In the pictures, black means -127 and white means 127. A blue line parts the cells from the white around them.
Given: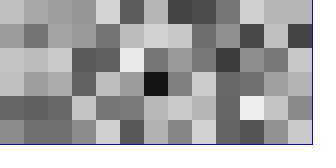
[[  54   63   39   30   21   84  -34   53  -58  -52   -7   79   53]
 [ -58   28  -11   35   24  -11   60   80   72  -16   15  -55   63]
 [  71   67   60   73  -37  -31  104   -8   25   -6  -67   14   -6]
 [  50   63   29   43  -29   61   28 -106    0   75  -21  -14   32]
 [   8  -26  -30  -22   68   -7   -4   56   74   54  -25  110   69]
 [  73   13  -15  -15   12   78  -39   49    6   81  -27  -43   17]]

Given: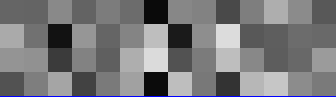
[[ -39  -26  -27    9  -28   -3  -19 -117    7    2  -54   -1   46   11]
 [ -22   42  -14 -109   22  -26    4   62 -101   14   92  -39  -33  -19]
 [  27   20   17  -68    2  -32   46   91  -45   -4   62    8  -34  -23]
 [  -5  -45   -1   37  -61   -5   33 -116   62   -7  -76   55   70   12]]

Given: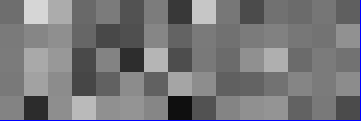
[[ -32  -17   86   44  -22   -4  -45   -3  -71   70   -8  -52  -14  -20
    -9]
 [  17   -5    6   15  -25  -55  -48    6  -28   -5  -14   -4    1   -8
   -12]
 [ -13   -4   41   24  -54    3  -82   53  -50   -6  -20   16   47  -20
    -4]
 [  12   -6   34   12  -57  -30   12  -30   37   13  -31  -28  -13    5
    -4]
 [ -52    3  -83   14   58   16   20    6 -112  -45    4   16   20  -29
    -6]]

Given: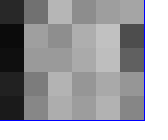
[[  37  -87  -14   54   13   30]
 [ -50 -116   31   14   46   65]
 [ -31 -112   26   26   42   62]
 [  22  -94   -3   51   22   41]
 [   6 -101    7   45   29   50]]

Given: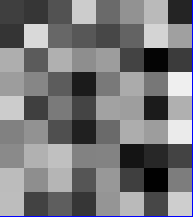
[[ -91  -64  -73  -45   76  -21   18   58]
 [  32  -75   89  -24  -40  -56  -28   84]
 [ -68   46  -36   48   14   29  -60 -123]
 [ 111   29    6  -35 -100   -6   43   -8]
 [  48   76  -64   -5  -59   34   30 -100]
 [ 107    1   18  -48  -95  -21   45   29]
 [ -60   10   49   64    2    3 -107  -88]
 [  -2   60   14   53  -42   24  -64 -126]
 [  78   61  -61  -33  -73   21   58  -56]]

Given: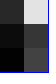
[[  99  -87]
 [ -73 -115]
 [ -61 -125]]

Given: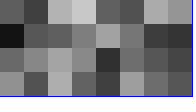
[[  21  -33  -63   51   72  -31  -46   43]
 [ -75 -108  -40  -32   -1   34   -9  -66]
 [ -58  -22    7   36    9  -79  -17  -41]
 [ -41   17  -45   46  -29  -63   30  -18]]

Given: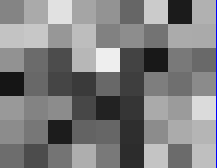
[[  49    4   42   97   37   19  -25   75 -100]
 [  42   67   71   23   61    1   13  -12   43]
 [ -22   18  -20  -51   55  110  -60 -103   -6]
 [  11 -106  -23  -58  -69  -23  -65   -1  -16]
 [  91   25    3   12  -56  -93  -74   42   27]
 [  53   12   -8  -99  -28  -25  -81   12   43]
 [  63  -18  -51  -11   46   -6  -83   68  -20]]

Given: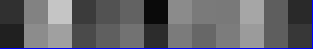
[[ -86  -79    2   69  -68  -45  -29 -117   11   -5   -6   38  -33]
 [ -72  -95   12   32  -53  -32  -13  -83   -4  -24   -3   27  -33]]
